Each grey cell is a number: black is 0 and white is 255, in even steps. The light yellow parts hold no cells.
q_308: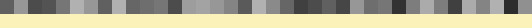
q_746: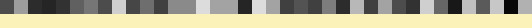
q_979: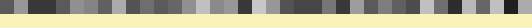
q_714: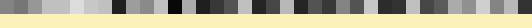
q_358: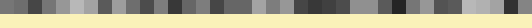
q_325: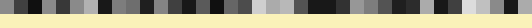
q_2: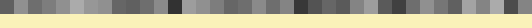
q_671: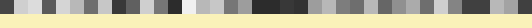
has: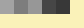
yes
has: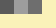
yes
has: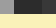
yes

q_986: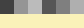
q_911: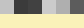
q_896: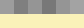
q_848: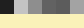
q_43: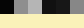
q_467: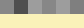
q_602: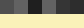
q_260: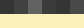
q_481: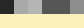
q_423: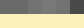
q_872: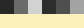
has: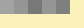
no
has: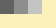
no
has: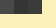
no
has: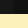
no
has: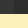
yes
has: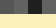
no

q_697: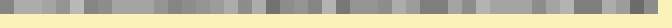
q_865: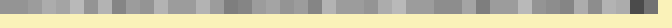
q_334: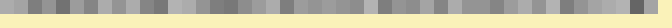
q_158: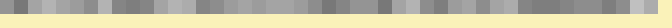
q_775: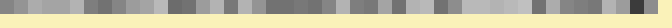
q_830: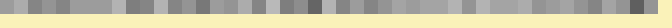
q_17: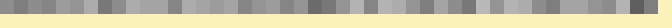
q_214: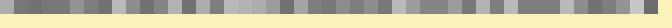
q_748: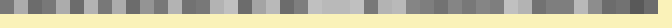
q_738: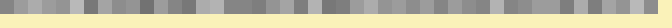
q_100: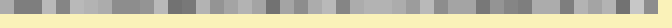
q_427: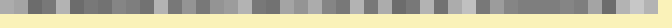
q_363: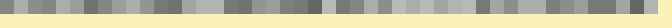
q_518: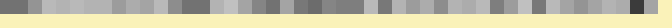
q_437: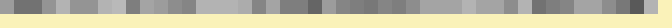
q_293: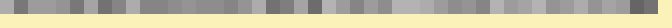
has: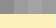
yes
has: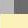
yes

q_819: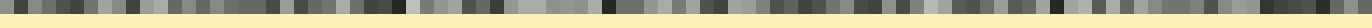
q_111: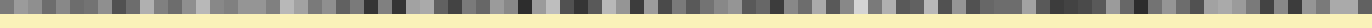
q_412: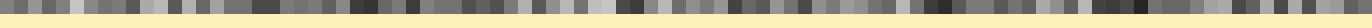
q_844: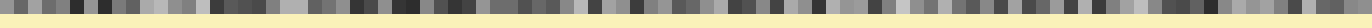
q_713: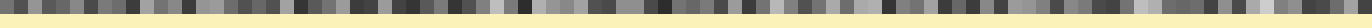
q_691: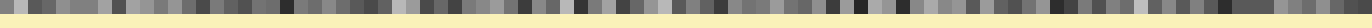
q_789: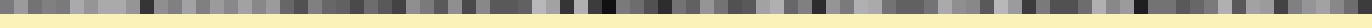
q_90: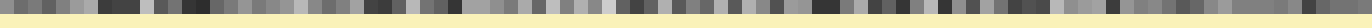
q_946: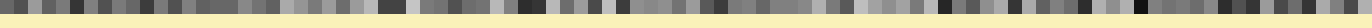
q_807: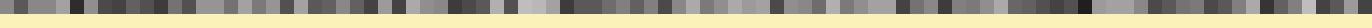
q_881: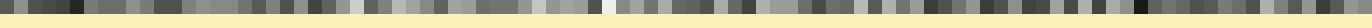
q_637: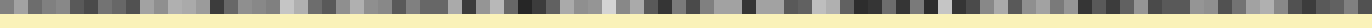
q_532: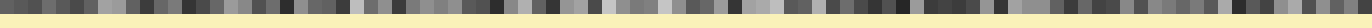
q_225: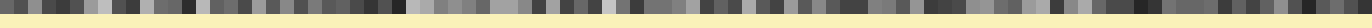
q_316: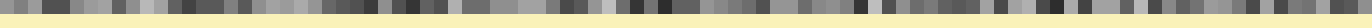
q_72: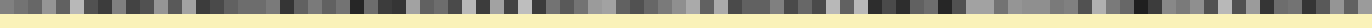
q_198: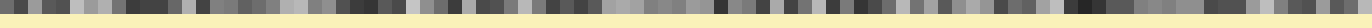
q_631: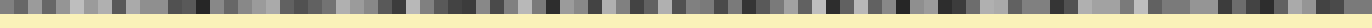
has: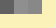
no
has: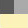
yes
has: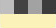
no
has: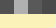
no

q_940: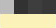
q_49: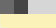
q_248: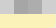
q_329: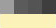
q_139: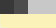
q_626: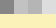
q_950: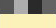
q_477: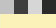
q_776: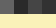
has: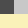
yes
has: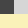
yes
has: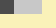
yes
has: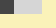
yes
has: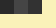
yes
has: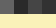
yes

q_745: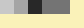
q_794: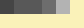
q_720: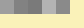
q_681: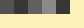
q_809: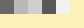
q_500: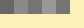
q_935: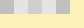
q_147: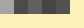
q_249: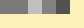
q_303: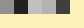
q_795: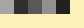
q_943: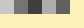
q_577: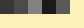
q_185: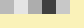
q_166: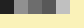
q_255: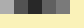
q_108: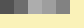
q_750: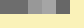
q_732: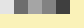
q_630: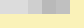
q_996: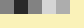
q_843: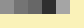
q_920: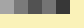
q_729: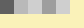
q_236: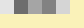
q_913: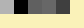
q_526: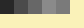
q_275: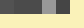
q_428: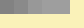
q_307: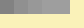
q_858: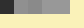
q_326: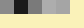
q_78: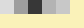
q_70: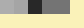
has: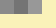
yes
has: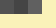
no

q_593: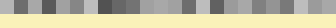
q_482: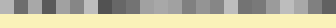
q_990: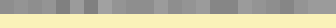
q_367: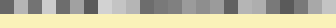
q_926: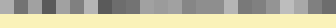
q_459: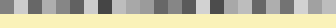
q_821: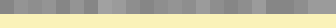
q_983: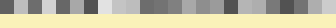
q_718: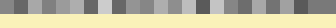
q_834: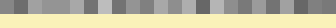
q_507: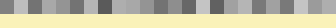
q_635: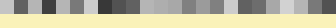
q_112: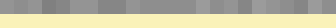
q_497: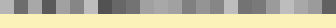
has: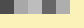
yes
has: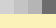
yes
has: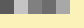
no
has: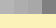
yes
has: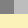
yes
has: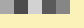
no
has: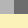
yes

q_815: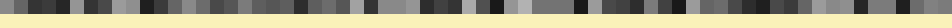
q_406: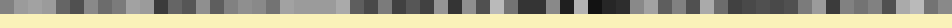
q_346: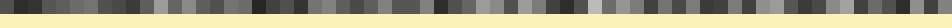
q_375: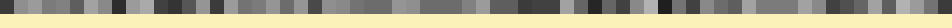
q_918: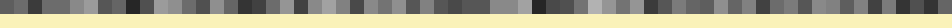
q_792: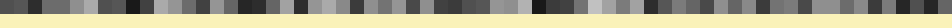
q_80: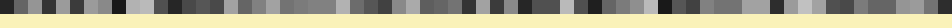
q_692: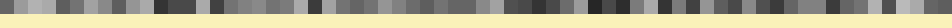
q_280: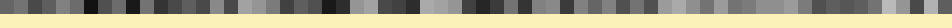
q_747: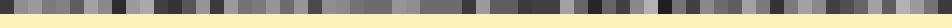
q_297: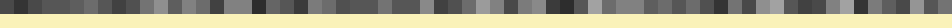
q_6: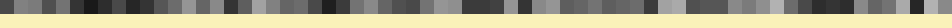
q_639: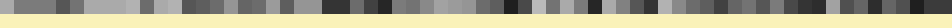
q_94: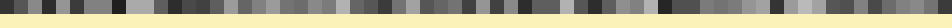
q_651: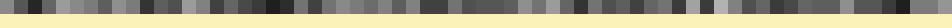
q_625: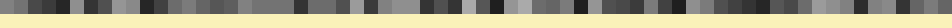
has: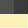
yes
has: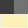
yes
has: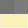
yes
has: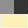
yes
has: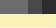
no
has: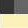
yes

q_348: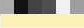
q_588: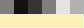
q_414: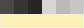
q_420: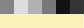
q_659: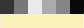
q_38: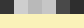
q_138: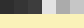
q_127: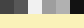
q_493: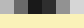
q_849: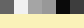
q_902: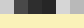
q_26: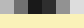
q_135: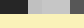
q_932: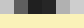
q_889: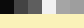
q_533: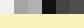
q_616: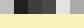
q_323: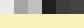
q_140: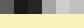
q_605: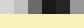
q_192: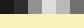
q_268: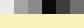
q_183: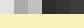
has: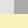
yes
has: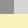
yes
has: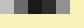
no

